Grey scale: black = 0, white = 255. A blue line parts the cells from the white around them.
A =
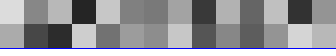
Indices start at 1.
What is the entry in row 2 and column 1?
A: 171
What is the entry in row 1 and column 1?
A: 220
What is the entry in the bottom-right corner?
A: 184
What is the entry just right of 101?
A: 192
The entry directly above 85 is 57
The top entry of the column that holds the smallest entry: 37
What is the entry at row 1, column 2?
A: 135
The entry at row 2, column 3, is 44

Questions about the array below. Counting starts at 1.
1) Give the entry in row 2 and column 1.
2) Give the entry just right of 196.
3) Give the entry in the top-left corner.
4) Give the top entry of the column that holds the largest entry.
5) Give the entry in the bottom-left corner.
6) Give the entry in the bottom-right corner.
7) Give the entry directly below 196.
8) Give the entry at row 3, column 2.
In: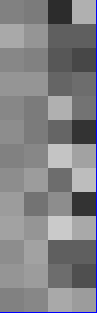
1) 169
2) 162
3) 129
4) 44
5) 129
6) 156
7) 109
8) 129

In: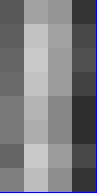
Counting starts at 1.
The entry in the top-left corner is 88
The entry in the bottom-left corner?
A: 127
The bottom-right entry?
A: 53
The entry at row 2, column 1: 94
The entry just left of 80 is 155
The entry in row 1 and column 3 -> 148
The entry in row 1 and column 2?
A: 162
